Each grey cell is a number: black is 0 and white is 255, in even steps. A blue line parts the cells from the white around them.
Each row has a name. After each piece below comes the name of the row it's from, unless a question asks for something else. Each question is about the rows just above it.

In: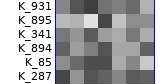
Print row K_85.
[141 106  77  77 171 134 201]
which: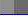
K_85
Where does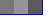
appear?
K_341
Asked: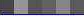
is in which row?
K_287
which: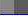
K_287

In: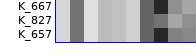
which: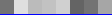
K_827
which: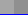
K_827
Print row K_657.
[215 115 223 187 194 208 100  38 130 136]
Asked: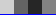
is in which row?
K_657

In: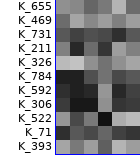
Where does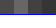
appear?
K_71
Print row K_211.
[128  40 108  53 157 128]
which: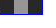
K_592
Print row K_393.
[165 121 157  95 180 157]
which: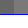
K_655
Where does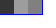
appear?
K_211

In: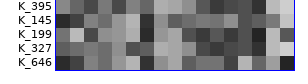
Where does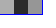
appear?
K_199
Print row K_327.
[ 94 109 121 109 143  80  94 174 166 143  73  58  73  80  50 186 206]
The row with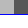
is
K_199
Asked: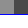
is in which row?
K_327
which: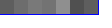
K_145

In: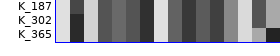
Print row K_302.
[224  42 211  84 105  84  48 224  98  56  91  64 136 218  84 169]
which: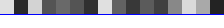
K_365
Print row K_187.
[224  71 211  84 105  84  48 224  98  56  91  64 136 218  84 169]
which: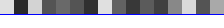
K_302

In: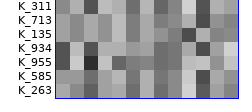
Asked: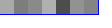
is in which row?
K_713
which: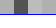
K_311
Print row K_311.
[138 176  83 188 176 110 182 102 132 209  83 176 161]
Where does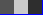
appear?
K_955
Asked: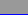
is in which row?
K_585

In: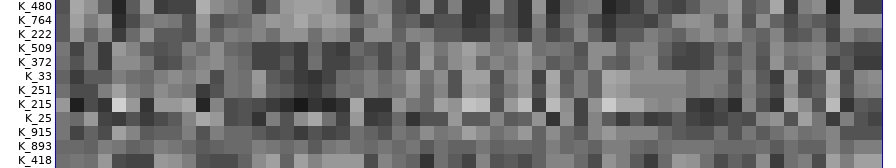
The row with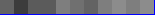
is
K_222
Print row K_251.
[112  76  76 126 160 126 112 140 126 118  60  83 118 112 146  99  91  68
  60  83 112 106 126 112 118 146 106 132  83 152 146  91 118 146  83 160
  99 126  99 160 152 132 132 132 132 118 126 118  91 126  99  76 140  83
  99 160  83 126 132]
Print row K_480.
[ 83 167 146  99  37  91 152  60  68  68 174 140 126 112  68 106 152 160
 160 152 112  68 140 132  83  68 146  68 126  52  52 140  83  52 146  45
  99 112 118  37  52  68 106  76  68  91 126 126 152  91 106 167  60 126
 140  37 146  68  68]
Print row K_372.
[112  83 118  60 140 140 118  76  83 112 132 140 118 106  68  68  91  60
 112  68  68  91 106  76 106  83 152 106 140 152 106 132 118 146 126  91
 106  91 140  99  91 126 140  91  68  68  76 118  99 118  83 146 106 118
 140  68  91  60  60]

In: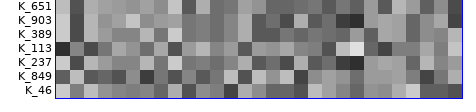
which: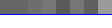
K_651
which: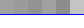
K_651
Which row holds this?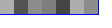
K_46
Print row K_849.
[ 95 189  89 102  82 141  61 118  82 133  89 118 189  82 189 147 189  68
 141 161 147 110 155 155 161 126  68 118 174]

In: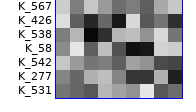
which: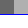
K_277
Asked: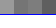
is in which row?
K_542
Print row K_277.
[133 103 176 190 133  54  54 176  31]
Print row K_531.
[117 103  87 182 162 146 230  87 109]
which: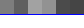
K_542
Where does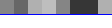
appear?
K_277
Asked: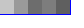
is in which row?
K_567

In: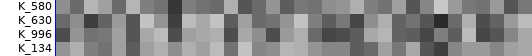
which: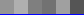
K_580
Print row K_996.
[ 77 148 114 120 160  85 168 187  77 160 168 175  77 168 142  77 154 175
 106  70  77  93 168 181  99  93  70 127  93 187  70  85 134 168]

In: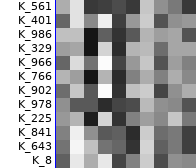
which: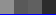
K_841
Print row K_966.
[102 219 115 252  69 152 198  83 158 129]

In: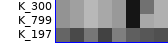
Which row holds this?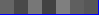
K_197
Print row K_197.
[101  73 119  66 127  95  87  80]
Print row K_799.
[147 160 184 168 153  21 168 176]
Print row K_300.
[147 160 184 168 153  21 113 176]
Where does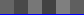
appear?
K_197

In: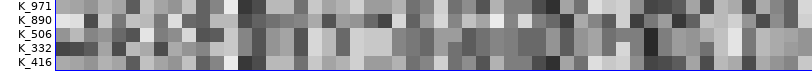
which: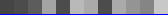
K_416
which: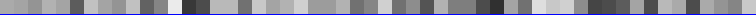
K_416
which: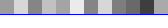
K_890

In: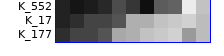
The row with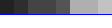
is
K_17
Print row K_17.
[ 34  46  68  68  84 175 175 194 201 209 188]
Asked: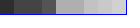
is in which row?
K_17
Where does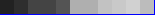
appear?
K_17
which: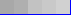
K_177

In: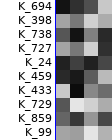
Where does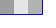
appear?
K_99
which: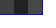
K_24
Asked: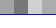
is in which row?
K_398
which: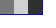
K_727

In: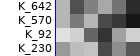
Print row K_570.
[182 122 182  73  57  22]
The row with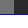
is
K_642
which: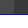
K_570
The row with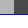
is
K_570

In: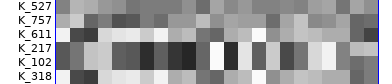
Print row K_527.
[130 181 173 152 144 117 124 124 124 144 109 165 137 152 130 130 137 130
 158 165 117 165 144]
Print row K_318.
[242  73  61 216 228 234 203 242 173 188 117 102 173 188 250 144 173 195
 188 173 173 102 124]
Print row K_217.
[ 88 117 195 203  95  88  45  95  53  38 102 250  45 228  95 203  73 117
 216 242 130 188 195]
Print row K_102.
[ 88 117 195 203  95  88  45  95  53  38 102 250  45 228  95 203  73 117
 216 242 130 109 124]
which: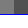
K_757

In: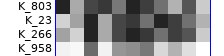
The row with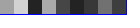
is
K_266
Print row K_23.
[210 162  35 170  70  56 113  35  62 113 178]
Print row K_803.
[ 35 170  70  56 120  35  62 113 178  85 203]
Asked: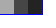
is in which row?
K_266
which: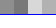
K_958
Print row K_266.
[162 210  35 170  70  35  56 113  62  85 203]
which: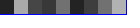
K_23

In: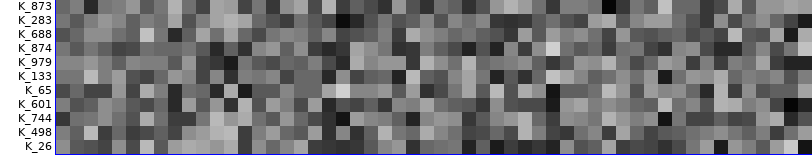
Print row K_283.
[118  89 126 150 134  96 126 112 164  82 126 164 178 164 104  82  61 112
  89  68  12  41  82 118  82  96 134  82 134 112 134  55  49  55  89 112
  82  68 156 171  89 134 156 156 112  82  55 142  74 118 142 104  68  27]
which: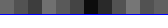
K_283
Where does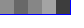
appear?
K_26
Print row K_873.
[104 126  41 118 126 150  89 118 178 112  68 164 156  68 118  55 142 164
  74 178  61  96  74  49 150  82  49 112  96  49  82 150 178 156 112  55
 126 126 112   5  55 118  96 193 104 104  55  74 171  89 150 150 164 156]

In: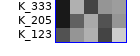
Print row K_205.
[ 25  97 169  82 149]
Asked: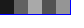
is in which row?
K_205
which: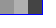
K_123
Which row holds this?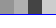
K_123
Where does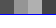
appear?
K_123
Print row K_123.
[ 82 149 176  68 205]

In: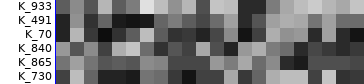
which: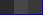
K_840
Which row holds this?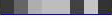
K_730

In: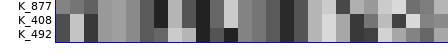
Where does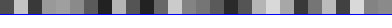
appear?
K_408
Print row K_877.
[131 117  97 153 159 138  90  34 181  84  34 103 203 131 117  90  42  84
 181 203  72 175 153 203 217 111 125 181]
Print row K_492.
[ 78 196  57 153 159 138  90 103 203 181  34  84  34 131 117  90  42  84
 181 217 167  57  65 211 167 131 103 167]
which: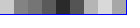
K_408

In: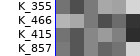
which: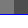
K_466
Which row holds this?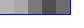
K_466
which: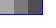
K_466
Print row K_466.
[181 168 122  78 108  52]
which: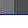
K_355
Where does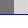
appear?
K_857
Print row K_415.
[115  86 135 155 128  45]

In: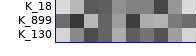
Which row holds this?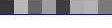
K_899
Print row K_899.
[108  55 184 101 158  62 172 178 122 108]
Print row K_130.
[212 137  76 101 172  95 116  83 158 212]
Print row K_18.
[218 184  89  95 144 129 129  69 151 218]
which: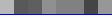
K_18

